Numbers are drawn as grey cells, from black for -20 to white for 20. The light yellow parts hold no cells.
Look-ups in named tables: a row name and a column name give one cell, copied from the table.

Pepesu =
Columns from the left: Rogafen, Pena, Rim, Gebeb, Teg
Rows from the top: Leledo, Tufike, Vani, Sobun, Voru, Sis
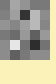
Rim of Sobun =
4
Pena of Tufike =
5
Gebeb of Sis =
2
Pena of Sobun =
-3
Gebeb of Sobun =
-5
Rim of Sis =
-1
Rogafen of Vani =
3
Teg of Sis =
2
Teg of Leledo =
-1
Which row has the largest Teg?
Sobun

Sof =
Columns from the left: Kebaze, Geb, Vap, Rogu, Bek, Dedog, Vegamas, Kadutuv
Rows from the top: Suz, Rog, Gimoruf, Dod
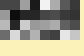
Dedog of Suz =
7
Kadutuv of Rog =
-12
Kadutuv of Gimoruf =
-8
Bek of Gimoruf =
5
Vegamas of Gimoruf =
-5
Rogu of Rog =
-14
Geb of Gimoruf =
-14
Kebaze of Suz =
-9
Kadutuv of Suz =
-11
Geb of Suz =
-9
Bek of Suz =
18
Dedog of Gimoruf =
7
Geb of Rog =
-18
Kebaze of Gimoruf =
9

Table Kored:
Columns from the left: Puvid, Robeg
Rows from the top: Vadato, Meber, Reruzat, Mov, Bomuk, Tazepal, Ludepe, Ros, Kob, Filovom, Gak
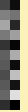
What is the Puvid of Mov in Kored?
-1
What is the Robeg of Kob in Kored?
-17
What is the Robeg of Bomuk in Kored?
-19
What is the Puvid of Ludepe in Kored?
-6
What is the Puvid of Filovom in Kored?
-4
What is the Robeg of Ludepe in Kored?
-18
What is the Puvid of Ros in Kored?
-8
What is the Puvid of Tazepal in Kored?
-5
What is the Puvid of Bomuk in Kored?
-12
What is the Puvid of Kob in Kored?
-6
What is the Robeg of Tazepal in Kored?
7
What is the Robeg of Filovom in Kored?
15
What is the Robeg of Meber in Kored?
-2

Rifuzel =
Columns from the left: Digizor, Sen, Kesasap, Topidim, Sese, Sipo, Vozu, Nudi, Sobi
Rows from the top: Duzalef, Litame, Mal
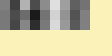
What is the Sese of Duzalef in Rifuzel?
2
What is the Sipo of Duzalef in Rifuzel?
15
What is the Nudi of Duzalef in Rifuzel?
-5
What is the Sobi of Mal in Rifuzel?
0
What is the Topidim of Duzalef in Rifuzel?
-8
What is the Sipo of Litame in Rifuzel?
13
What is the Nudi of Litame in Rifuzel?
-7
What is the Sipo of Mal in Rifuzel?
14
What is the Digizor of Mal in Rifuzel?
-1
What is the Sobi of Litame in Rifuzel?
0
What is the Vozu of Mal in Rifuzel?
4
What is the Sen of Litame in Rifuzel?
-8
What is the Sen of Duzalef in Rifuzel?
-10
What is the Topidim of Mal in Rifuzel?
-13
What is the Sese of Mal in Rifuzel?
-1
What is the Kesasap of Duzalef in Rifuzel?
8

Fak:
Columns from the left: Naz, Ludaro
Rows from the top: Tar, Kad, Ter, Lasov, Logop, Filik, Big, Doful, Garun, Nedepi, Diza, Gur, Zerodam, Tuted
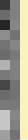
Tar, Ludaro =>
0
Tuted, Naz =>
5
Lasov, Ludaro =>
-2
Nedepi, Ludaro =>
-2
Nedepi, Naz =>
-3
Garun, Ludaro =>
-2
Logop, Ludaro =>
1
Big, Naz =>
8
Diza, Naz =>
-1
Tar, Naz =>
-11
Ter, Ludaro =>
1
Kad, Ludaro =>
0
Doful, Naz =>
-1
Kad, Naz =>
-3
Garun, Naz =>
-9
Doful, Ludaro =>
0
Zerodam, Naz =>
11
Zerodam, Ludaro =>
0

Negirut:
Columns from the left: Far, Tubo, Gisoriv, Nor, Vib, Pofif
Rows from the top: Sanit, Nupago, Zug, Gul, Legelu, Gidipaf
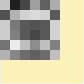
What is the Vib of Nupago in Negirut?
13
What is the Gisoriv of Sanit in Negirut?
-9
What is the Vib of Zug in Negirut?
-6
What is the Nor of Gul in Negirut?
-9
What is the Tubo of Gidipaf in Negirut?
1
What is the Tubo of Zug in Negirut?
-1
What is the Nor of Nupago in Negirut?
14
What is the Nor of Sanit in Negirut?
5
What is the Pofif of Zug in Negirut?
13
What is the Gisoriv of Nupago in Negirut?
13
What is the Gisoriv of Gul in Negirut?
-6
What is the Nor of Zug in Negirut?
-7

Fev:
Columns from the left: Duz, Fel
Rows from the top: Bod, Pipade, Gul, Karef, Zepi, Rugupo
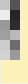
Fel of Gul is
-13
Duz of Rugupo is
13
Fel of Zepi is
-3
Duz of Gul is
4
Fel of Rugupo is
4
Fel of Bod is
-7
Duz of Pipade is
17

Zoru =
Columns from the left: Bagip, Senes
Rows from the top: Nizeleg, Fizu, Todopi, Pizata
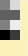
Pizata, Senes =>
-11
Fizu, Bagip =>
-5
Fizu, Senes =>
-5
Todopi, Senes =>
17
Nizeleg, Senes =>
14
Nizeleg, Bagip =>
0
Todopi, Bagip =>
0
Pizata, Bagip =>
-20

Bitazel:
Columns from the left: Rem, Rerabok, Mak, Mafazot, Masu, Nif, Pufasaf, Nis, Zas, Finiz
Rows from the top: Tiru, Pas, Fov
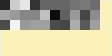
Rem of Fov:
-8
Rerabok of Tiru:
12
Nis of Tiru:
-2
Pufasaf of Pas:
-5
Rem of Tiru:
-14
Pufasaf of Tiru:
-4
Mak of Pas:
1
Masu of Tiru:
-4
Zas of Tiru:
-1
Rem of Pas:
6
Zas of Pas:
-9
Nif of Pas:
-18
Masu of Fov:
5
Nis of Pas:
4
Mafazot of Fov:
5
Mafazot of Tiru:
-12
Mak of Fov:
4
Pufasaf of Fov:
-9
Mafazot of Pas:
1

